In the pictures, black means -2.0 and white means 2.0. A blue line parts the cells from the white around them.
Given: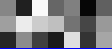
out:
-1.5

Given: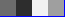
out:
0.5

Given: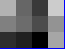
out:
-1.3

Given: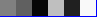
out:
-0.5

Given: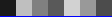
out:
-0.6

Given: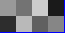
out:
-0.5

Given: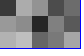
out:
-0.8
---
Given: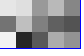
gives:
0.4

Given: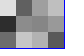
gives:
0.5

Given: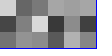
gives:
-0.1

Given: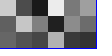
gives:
-1.6

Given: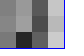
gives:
-0.6

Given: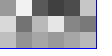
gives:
-0.6
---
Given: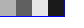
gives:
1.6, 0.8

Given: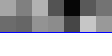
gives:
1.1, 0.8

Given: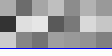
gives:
1.6, 1.5

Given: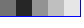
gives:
1.6, 1.0

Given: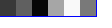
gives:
1.9, 0.6

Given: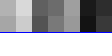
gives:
1.4, 1.2

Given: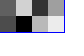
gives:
1.7, 1.3
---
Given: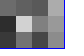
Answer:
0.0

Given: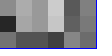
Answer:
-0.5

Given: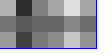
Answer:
0.1

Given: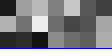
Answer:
-0.7

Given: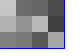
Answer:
0.9

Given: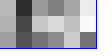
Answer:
1.0

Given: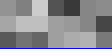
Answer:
0.1
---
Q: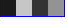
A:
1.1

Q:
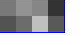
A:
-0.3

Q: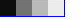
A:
-0.2

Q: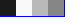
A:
1.9

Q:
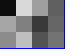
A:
1.0

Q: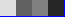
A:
-0.5

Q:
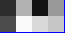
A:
1.9

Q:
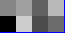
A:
1.2
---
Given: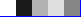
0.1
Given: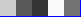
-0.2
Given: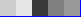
0.4
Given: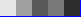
-1.3
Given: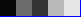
1.6
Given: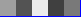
-0.1
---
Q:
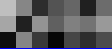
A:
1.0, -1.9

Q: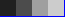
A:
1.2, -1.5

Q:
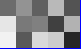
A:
1.8, -1.4

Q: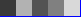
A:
1.4, -1.1

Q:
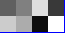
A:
2.0, -1.8

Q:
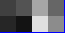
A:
1.5, -1.7

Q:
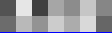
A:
1.6, -1.0

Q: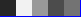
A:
1.8, -1.4
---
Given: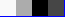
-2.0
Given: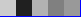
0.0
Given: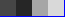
0.6
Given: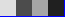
0.6
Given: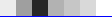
1.4
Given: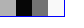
-0.2
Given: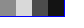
-0.8
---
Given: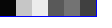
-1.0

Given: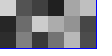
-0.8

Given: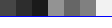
1.8

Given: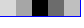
1.0

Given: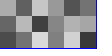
-1.1

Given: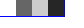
-1.4
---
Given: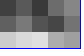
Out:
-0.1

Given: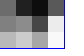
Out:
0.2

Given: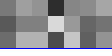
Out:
0.0

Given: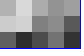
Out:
1.3

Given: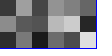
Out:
-0.6

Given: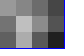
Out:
1.0

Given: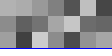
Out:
-0.5

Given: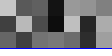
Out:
0.9
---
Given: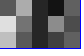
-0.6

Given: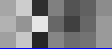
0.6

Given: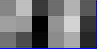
0.1

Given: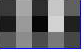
-1.1

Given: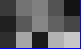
-1.1

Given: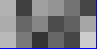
0.8

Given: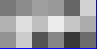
-0.1
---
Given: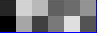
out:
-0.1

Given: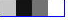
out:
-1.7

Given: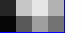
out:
-0.6

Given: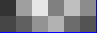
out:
0.8

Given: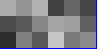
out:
1.1

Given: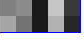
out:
-1.6
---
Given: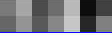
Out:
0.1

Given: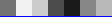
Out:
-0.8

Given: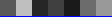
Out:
-1.0

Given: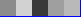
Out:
1.3

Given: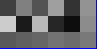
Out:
-0.4

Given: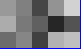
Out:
0.1

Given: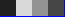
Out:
-1.5

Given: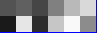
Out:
-1.3
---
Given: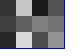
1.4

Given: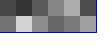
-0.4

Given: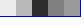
-1.3

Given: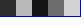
-1.7

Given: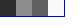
0.2

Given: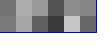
-1.1

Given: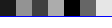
-2.0
